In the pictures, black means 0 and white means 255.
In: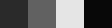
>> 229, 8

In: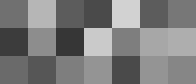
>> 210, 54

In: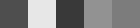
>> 231, 57

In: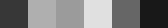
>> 224, 24

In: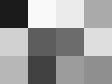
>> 249, 27

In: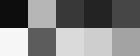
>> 246, 13

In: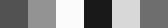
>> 251, 25

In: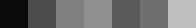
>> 191, 11

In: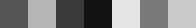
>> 229, 18

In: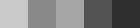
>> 201, 48
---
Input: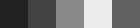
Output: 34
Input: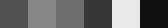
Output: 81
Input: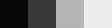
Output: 7
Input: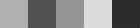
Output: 176
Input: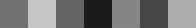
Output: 114
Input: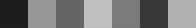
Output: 29
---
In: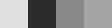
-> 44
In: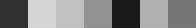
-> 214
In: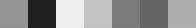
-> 31
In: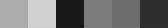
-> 209
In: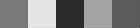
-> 229
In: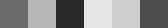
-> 184
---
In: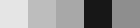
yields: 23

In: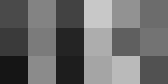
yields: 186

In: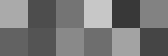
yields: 163

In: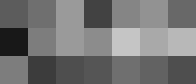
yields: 98

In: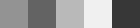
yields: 240

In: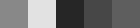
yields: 71

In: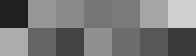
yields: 87
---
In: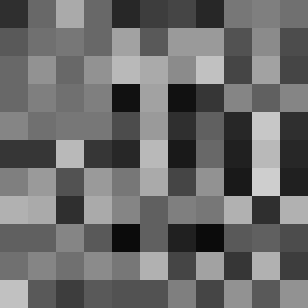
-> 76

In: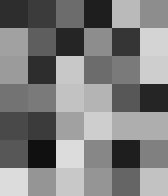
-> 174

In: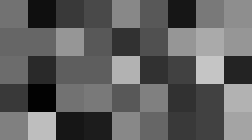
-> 35

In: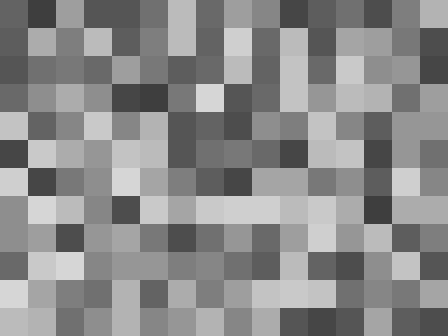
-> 85

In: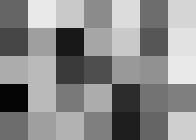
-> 233
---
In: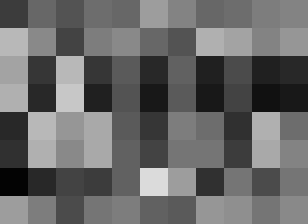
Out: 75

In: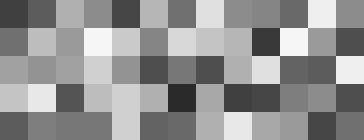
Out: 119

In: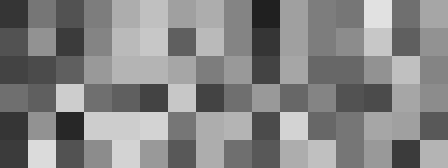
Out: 82

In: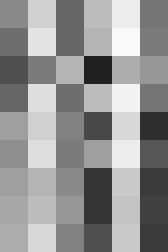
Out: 129

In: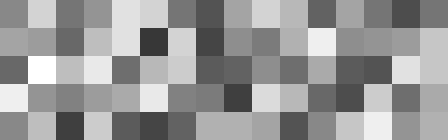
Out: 63
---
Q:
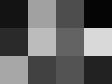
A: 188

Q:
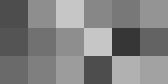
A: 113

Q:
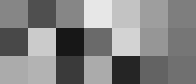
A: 203

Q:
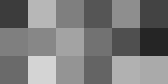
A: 135

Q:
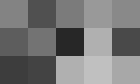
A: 115

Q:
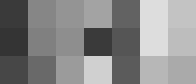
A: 128

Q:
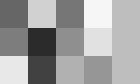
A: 43

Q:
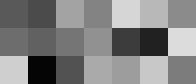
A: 97
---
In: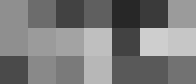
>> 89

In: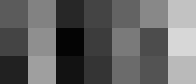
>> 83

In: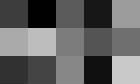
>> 15

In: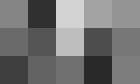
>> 41

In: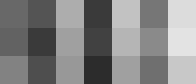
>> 111

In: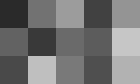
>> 79

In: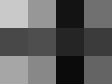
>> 11

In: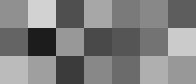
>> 175

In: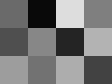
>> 173
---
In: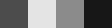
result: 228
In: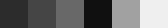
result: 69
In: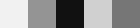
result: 148
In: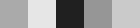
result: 230
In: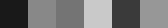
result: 136
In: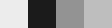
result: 27
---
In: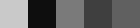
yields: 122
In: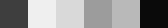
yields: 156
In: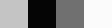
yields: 5
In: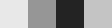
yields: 150
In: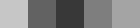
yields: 56
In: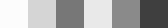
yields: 233
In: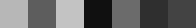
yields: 107
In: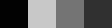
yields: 200
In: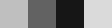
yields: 98
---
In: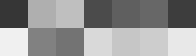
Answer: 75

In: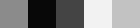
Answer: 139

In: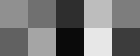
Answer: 60

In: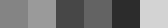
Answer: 99

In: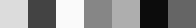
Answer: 101

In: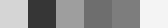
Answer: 125
